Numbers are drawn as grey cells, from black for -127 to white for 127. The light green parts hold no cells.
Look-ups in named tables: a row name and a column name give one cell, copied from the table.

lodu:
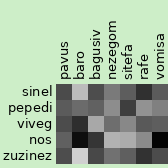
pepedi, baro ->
-20
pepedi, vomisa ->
0
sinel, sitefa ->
-34
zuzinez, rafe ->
-77
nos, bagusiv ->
-74
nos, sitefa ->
44
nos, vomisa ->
-123
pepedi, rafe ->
18
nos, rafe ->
11
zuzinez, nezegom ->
-14
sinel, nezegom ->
-5

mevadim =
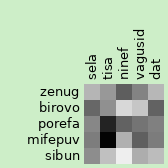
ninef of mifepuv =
48
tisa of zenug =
24
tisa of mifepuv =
-124
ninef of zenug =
-33
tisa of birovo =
16
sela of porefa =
7
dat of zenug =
55
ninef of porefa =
-29
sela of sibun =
13

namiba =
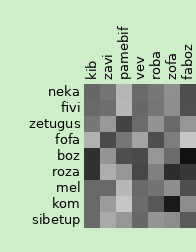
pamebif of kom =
70
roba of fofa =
-48
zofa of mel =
14
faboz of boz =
-109
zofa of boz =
-19
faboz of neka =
-48
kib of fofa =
49
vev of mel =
-22
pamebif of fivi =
55
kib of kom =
-22
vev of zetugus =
-20
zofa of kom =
-101
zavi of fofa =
-53
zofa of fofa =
-2
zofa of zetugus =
-21
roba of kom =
-39
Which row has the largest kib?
fofa

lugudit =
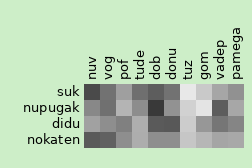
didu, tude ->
46
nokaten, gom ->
54
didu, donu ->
-39
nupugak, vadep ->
-34
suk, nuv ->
-53
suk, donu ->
-13
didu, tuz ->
76
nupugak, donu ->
18
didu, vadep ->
-9
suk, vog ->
-13
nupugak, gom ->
100
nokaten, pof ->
14
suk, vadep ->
38
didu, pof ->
0
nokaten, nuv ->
-37
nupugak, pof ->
52
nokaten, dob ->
14
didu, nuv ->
33

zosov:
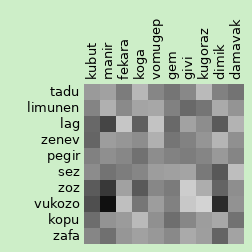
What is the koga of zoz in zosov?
-38
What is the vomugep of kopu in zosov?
16
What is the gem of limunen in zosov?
1
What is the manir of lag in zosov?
-58
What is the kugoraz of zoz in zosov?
45
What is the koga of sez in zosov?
6
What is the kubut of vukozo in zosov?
-48
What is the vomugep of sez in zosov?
29
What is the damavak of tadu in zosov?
-12
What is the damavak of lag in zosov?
51
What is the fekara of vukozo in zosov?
63
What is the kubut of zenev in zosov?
-26
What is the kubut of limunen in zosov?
4
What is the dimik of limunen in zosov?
42
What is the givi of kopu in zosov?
7
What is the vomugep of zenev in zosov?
48
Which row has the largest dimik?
zenev

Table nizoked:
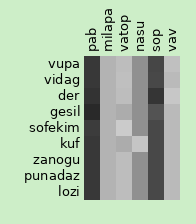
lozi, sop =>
-55
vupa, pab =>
-71
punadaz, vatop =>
61
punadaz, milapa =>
51
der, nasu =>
16
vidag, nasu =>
16
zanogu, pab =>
-71
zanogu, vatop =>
61
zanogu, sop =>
-55
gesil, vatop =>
44
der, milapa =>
51

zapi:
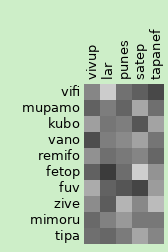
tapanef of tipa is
5
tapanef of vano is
-10
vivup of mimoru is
-22
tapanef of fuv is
28
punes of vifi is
-14
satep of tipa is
38
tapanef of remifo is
-25
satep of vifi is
-32
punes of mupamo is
-27
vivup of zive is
12
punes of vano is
10

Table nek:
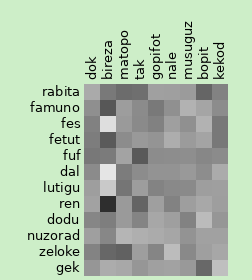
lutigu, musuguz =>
10
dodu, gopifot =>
39
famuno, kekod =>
12
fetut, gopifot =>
20
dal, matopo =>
-3
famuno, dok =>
15
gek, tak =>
22

